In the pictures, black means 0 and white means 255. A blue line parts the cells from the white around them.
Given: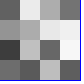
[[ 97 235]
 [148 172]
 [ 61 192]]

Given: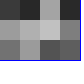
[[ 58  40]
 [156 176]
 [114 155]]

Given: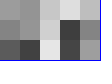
[[156 148]
 [132 149]
 [ 91  65]]

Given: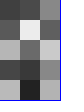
[[ 64  74]
 [ 89 236]
 [182 106]]

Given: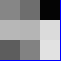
[[134 110]
 [183 181]
 [ 93 130]]

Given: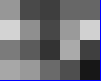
[[151  73]
 [211 143]
 [123  91]]

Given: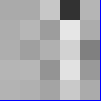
[[170 170]
 [173 182]
 [174 160]]

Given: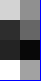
[[211 144]
 [ 45 102]
 [ 35   8]]
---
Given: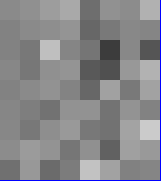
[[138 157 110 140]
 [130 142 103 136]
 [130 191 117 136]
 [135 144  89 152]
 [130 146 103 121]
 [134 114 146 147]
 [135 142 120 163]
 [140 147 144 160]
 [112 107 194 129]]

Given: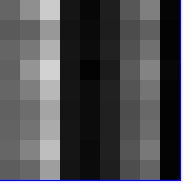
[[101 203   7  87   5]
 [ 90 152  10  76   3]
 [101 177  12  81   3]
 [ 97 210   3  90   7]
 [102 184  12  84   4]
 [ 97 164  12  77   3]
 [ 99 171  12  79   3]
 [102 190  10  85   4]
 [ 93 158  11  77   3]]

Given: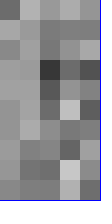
[[108 153 149]
 [167 123 126]
 [137 120 168]
 [158  55  82]
 [161  88 130]
 [148 108  94]
 [148 141 126]
 [155 133 160]
 [150 111 139]
 [136 125 110]]

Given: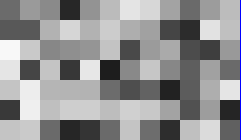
[[107 138 147 228 163 156]
 [ 88 178 178 174  69 226]
 [248 135 149  73 170  62]
 [229 196 231 137 135 161]
 [196 181 179  78  34 174]
 [ 57 191 206 208 163 157]
 [196 106  52 196  45 219]]

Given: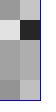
[[153]
 [226]
 [162]
 [162]
 [148]]

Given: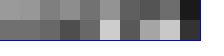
[[154 127 114  95 109]
 [112 104 104  88 200]]

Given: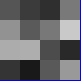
[[ 85  47]
 [146 120]
 [172  76]
 [ 52  89]]

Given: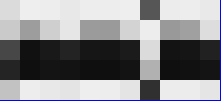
[[219 237 237 238 236 233]
 [202 207 155 211 153 221]
 [ 71  25  22  27  19  33]
 [ 36  20  15  19  15  20]
 [194 232 238 228 236 229]]
